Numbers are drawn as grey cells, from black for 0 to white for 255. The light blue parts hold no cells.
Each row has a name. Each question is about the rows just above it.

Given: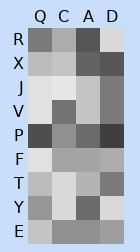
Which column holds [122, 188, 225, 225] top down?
Q
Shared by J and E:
[196]
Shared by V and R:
[122]
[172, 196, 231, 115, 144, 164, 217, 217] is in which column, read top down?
C
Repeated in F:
[164]
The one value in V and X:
[196]

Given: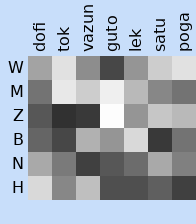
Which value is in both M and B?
[115]
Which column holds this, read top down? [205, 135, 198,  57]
satu

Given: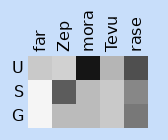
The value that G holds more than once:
[187]
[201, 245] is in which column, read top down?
far
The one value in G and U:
[201]

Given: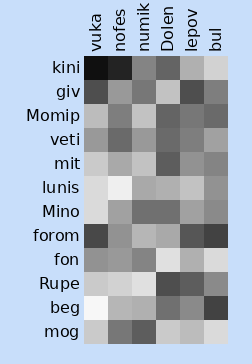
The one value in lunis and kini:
[176]
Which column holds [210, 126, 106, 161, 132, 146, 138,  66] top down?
bul

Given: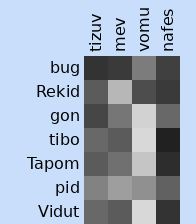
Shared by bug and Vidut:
[51]
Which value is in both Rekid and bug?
[58]
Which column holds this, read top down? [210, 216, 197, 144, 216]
vomu
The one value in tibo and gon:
[104]
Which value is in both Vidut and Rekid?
[91]
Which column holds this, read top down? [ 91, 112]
mev
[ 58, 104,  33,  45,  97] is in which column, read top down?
nafes

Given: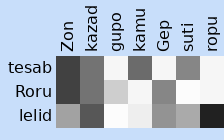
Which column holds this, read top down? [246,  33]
ropu
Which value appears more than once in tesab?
[246]
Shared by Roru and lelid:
[252]
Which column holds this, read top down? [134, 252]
suti

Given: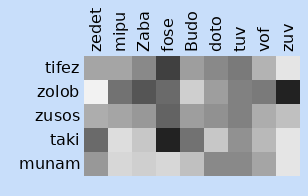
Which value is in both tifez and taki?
[229]
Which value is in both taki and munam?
[229]
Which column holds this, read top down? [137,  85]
Zaba
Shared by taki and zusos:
[145]
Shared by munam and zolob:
[207]

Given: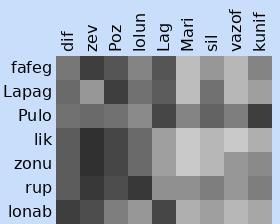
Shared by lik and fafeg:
[183]
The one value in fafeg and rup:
[151]
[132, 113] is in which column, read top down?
lolun
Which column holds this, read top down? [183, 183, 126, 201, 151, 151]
vazof

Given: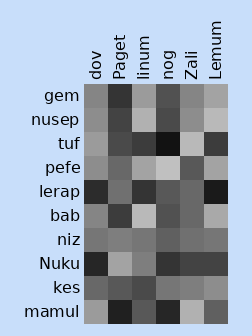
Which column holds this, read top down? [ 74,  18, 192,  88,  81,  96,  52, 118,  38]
nog
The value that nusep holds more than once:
[141]

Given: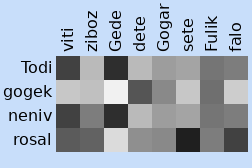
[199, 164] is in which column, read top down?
sete
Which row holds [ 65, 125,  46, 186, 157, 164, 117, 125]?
neniv
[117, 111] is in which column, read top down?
Fulik
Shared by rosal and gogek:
[137]

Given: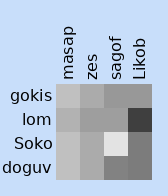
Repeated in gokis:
[152]
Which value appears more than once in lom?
[158]
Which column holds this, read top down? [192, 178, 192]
masap

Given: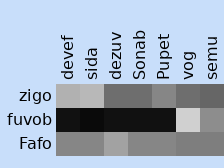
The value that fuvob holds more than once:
[17]
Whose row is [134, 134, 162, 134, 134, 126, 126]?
Fafo
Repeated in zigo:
[110]
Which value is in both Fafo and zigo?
[134]
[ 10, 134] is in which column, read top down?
sida

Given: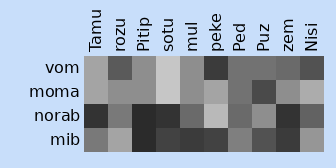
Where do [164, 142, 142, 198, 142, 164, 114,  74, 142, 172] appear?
moma
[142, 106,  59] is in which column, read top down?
mul
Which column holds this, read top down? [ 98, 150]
Nisi
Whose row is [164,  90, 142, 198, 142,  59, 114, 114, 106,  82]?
vom

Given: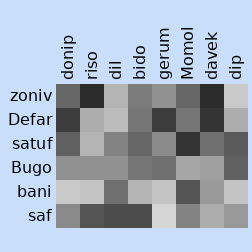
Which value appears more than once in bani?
[195]
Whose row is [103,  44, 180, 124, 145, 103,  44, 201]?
zoniv
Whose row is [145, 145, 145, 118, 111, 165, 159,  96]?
Bugo
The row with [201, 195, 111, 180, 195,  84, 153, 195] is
bani
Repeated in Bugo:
[145]

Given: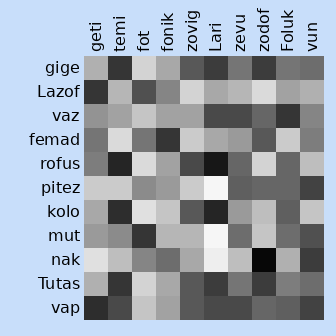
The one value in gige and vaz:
[53]
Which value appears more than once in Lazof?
[182]
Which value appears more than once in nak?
[190]
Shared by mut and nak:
[109]
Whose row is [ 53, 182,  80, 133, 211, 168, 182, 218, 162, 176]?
Lazof
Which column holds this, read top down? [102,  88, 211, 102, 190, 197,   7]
zodof
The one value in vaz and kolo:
[197]

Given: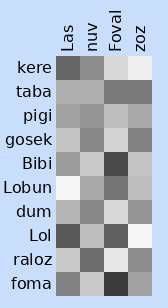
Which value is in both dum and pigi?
[149]
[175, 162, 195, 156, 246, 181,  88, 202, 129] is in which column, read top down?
Las
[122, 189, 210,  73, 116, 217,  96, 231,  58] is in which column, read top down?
Foval

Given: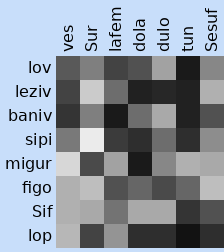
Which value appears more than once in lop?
[46]
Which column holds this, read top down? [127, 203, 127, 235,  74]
Sur
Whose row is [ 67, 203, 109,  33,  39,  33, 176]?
leziv
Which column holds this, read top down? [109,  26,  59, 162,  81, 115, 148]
lafem
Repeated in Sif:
[169]
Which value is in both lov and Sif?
[81]

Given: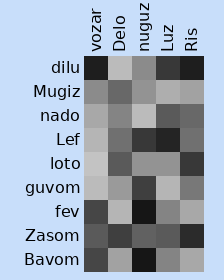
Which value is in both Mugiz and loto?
[147]
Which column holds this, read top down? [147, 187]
nuguz
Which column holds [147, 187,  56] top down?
nuguz
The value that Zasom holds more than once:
[90]

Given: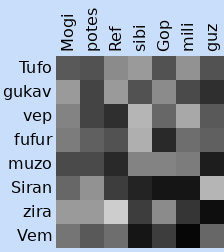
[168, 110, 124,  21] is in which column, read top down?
mili
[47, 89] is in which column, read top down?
guz
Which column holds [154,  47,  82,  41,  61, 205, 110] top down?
Ref
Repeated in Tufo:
[82]
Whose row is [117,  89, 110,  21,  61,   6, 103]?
Vem

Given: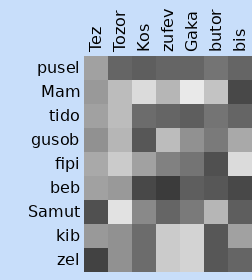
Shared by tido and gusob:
[188]
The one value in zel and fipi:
[203]
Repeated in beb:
[72]
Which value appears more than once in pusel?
[101]

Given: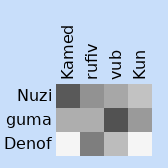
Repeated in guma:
[174]
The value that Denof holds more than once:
[245]
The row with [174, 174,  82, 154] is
guma

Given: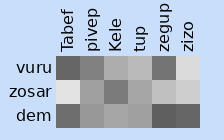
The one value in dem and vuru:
[102]
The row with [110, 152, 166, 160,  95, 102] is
dem
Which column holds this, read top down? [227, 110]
Tabef
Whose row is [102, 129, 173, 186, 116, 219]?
vuru

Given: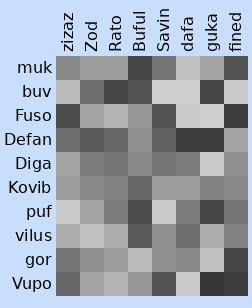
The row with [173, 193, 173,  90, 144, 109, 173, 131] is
vilus
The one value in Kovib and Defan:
[103]
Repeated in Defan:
[61]
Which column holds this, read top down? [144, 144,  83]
Savin

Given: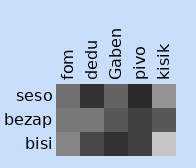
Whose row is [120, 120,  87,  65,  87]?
bezap
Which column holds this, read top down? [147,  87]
kisik
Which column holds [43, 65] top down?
pivo
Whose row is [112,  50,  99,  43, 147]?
seso

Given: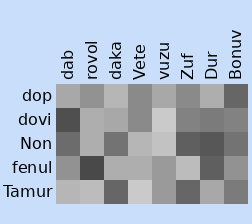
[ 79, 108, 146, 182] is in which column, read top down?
dab
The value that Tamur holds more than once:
[102]
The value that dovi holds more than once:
[130]
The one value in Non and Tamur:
[182]
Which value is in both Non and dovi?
[174]
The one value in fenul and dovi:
[174]

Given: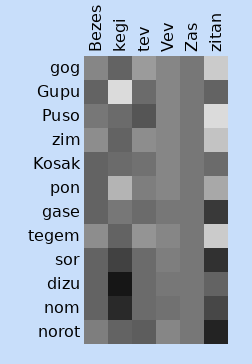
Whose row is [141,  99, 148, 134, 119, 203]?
tegem
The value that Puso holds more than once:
[119]
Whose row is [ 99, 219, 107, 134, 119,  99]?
Gupu
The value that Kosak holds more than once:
[107]
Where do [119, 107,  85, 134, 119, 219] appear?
Puso
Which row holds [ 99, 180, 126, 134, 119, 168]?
pon

